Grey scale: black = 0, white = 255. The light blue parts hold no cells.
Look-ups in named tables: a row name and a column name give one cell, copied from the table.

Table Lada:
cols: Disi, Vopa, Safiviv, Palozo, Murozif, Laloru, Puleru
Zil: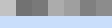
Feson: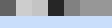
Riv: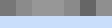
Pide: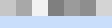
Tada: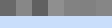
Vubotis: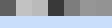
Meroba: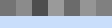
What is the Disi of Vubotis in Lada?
95
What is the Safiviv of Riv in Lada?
151
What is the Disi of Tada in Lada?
105
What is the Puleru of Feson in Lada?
151
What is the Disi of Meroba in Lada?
116
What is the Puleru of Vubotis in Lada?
147
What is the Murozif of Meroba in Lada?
107
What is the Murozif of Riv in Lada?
138
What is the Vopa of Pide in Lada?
168
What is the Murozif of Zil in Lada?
159
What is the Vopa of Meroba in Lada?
139
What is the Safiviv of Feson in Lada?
196

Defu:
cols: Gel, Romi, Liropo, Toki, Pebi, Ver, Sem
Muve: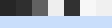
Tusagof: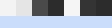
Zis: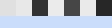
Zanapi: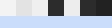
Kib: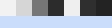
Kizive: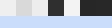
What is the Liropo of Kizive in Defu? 237
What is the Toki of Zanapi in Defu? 43
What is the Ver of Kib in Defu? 46
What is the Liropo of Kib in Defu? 118
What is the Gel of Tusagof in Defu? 243
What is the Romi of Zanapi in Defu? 227
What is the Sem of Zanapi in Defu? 33
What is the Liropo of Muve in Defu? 97
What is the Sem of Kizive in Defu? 41
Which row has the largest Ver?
Muve

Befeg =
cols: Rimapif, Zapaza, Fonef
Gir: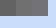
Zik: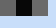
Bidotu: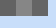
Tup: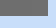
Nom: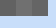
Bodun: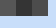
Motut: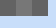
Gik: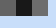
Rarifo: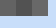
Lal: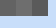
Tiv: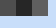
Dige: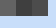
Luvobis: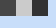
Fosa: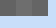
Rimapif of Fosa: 99
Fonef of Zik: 106
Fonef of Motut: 99
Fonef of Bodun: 76
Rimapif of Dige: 99
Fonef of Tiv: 95
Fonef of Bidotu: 101
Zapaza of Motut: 119
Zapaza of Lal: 110
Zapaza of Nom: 112
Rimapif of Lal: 99
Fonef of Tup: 111
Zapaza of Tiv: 38
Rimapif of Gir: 99
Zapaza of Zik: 7
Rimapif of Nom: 98
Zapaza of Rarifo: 82
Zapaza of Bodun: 52

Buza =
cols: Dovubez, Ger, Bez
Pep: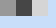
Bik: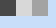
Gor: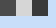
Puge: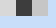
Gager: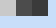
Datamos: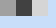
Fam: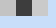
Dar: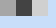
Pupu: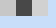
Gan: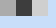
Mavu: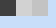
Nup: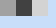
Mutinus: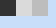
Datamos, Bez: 213
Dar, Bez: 208
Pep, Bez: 213
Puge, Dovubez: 216
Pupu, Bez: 209
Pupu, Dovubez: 199
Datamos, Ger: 65
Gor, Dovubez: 75
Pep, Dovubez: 152
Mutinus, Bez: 189
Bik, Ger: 216
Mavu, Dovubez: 63
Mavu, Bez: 195
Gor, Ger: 214
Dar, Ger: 67

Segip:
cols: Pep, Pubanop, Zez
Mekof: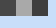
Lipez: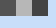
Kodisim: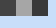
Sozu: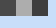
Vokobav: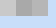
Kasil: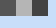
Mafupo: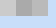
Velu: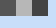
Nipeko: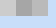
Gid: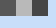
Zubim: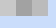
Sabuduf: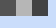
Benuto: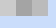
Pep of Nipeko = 204
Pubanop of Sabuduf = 182
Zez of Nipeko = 186
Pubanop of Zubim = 162
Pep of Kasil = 85
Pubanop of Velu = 183
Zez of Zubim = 186
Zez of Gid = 70
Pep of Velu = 85
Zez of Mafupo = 186
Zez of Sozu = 62
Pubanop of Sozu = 173

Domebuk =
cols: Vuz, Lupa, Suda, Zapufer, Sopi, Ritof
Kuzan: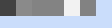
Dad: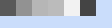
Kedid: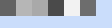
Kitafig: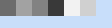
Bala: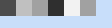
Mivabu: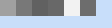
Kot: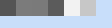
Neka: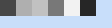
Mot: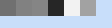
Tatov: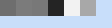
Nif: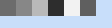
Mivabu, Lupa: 120
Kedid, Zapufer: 75
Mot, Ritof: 162
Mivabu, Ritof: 109
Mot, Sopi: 242
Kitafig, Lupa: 162
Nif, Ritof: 95
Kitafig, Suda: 130
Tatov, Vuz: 110
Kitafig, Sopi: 242
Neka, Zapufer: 120
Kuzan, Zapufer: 131
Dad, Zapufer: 187
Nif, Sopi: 242
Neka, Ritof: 38
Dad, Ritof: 68
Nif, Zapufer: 45
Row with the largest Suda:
Neka

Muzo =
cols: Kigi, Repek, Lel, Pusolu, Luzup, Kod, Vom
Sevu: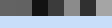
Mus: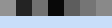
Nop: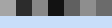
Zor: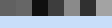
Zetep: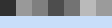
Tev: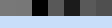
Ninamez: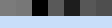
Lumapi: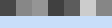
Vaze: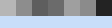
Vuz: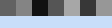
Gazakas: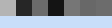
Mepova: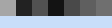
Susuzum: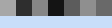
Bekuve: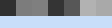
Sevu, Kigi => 99
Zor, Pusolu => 61
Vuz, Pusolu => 85
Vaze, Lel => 94
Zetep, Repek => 153
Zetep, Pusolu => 77
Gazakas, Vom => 108
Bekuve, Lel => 127
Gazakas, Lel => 107
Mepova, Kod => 95
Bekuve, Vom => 169
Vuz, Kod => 55
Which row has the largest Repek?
Zetep

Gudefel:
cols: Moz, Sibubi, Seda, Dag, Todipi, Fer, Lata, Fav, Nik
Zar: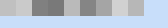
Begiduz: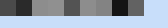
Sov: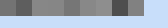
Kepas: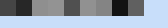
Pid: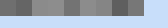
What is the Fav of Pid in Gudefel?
95
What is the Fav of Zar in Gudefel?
209
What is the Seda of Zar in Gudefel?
128
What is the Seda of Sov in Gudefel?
135
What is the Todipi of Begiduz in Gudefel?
83
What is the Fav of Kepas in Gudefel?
18
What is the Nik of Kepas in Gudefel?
96
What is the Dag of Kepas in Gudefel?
147
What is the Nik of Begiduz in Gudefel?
98
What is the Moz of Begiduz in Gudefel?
74
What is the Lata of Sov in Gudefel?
142
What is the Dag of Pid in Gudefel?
141
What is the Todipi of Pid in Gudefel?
115
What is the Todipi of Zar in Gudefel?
186
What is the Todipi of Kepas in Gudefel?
80
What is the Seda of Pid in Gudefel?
139
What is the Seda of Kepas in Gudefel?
143
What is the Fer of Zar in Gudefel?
133
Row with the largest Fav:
Zar

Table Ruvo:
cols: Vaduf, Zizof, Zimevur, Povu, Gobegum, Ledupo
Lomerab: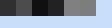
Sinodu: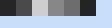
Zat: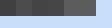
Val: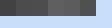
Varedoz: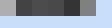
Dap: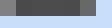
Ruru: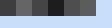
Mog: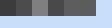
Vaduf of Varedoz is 174
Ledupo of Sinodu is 36
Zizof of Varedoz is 67
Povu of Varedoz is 73
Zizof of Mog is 76
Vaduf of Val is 66
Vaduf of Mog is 60
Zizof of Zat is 76
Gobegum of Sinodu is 109

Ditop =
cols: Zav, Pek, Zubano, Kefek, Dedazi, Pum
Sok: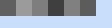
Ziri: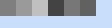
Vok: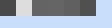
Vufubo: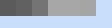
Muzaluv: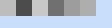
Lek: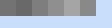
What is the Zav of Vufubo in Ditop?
91
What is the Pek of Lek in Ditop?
105
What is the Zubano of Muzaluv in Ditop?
200
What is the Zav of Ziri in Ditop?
127
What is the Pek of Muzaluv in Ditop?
76
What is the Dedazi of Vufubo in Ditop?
167
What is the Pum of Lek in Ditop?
137
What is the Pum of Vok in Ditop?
80
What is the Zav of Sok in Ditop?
96
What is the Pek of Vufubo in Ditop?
97

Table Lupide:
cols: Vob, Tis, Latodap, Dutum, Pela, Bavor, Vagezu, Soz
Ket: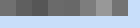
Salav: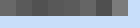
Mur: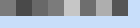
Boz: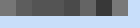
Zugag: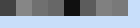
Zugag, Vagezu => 128
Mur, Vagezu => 174
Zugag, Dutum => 103
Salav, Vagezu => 79
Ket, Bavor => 125
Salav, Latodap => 81
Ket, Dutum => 106
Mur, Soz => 85
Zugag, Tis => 134
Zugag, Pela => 16
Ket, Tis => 95
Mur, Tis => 73
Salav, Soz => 123
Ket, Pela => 104
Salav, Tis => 90
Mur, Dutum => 123
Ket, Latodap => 86
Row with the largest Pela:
Mur

